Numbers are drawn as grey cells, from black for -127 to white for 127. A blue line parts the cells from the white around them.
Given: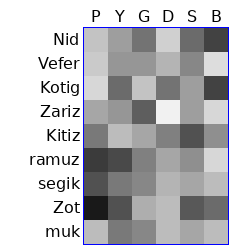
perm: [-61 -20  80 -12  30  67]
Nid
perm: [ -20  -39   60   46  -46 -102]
Zot
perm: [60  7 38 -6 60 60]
muk
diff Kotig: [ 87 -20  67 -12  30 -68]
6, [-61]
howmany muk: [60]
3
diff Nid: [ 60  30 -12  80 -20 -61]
1, [67]

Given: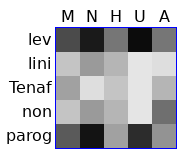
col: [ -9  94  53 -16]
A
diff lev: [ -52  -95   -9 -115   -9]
2, [-101]
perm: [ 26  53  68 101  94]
lini
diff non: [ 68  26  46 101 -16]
3, [53]
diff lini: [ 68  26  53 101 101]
5, [94]

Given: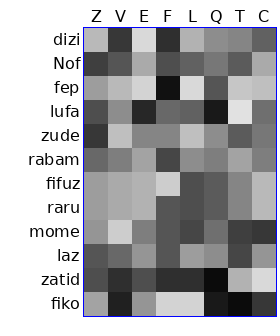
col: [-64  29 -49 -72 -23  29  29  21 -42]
Z
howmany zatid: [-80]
3
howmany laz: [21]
2
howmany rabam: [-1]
3

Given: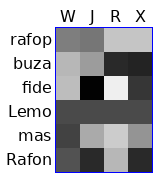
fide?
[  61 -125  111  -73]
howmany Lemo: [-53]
4
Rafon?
[-45 -86  55 -86]
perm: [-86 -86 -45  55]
Rafon
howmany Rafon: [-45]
1
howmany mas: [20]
1

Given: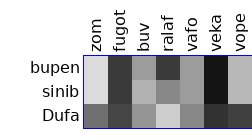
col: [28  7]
vafo
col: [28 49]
buv
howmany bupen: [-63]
0
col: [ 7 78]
ralaf

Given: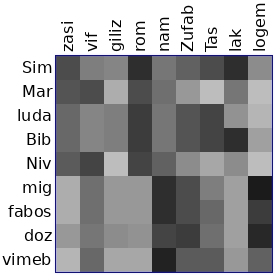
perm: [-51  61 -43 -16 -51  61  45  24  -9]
Mar
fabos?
[ 45 -16  24  24 -81 -51 -23  32 -67]

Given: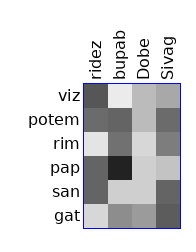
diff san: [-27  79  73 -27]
3, [79]
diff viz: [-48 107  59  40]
1, [-41]
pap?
[-27 -93  79  67]
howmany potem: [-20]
2
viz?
[-41 107  59  40]
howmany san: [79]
2

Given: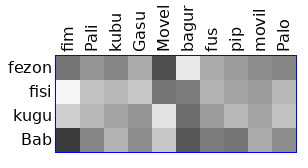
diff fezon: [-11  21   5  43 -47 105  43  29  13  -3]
10, [5]
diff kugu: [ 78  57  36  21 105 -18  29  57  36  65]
5, [99]

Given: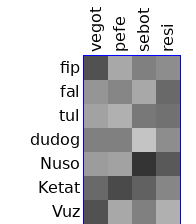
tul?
[ 34  48  -7 -14]
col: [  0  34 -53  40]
pefe
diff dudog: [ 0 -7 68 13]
2, [0]

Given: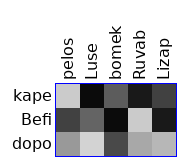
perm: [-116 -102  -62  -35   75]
kape
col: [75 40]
Ruvab

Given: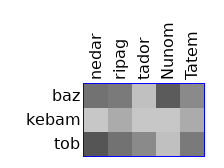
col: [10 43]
Tatem
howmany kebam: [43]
2
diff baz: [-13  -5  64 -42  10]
4, [-36]
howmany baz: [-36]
1
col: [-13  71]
nedar
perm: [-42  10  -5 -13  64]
tob

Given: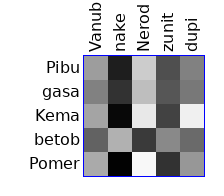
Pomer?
[  42 -125  120  -77   23]
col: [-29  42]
Vanub
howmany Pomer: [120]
1
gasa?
[  1 -77  62 -41  -7]
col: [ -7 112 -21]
dupi

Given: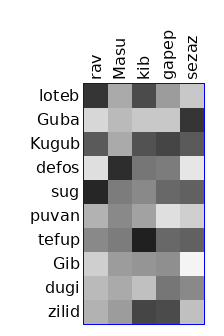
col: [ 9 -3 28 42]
Masu
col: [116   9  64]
sezaz
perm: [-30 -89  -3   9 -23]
sug

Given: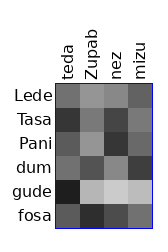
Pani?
[-36  21 -73 -22]
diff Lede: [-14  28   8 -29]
2, [21]
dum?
[-14 -44   8 -65]
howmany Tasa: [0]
0
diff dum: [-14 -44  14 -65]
3, [8]

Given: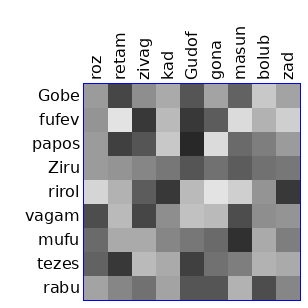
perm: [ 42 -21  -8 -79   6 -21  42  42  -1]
mufu
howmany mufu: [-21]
2
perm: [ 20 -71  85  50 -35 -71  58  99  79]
rirol
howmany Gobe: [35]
2
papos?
[ 27 -63 -42  72 -87  91 -21  -1  27]

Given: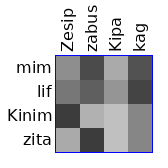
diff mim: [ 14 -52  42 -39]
4, [-45]
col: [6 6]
kag
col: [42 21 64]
Kipa
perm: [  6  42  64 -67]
zita
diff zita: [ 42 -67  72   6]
3, [64]
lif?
[ -8 -32  21 -59]
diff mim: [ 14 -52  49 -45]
3, [42]

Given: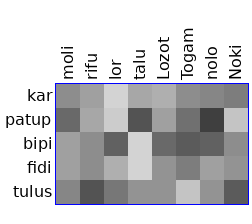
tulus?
[  6 -44  -8  19  19  68  19 -36]
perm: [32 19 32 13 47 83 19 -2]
fidi
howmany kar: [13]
2
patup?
[-22  39  76 -44  32 -15 -64  68]
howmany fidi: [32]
2
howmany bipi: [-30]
2

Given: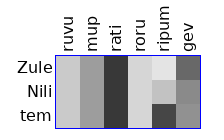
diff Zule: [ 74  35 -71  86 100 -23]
2, [29]
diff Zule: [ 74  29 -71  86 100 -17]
6, [-23]
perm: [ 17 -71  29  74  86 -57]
tem

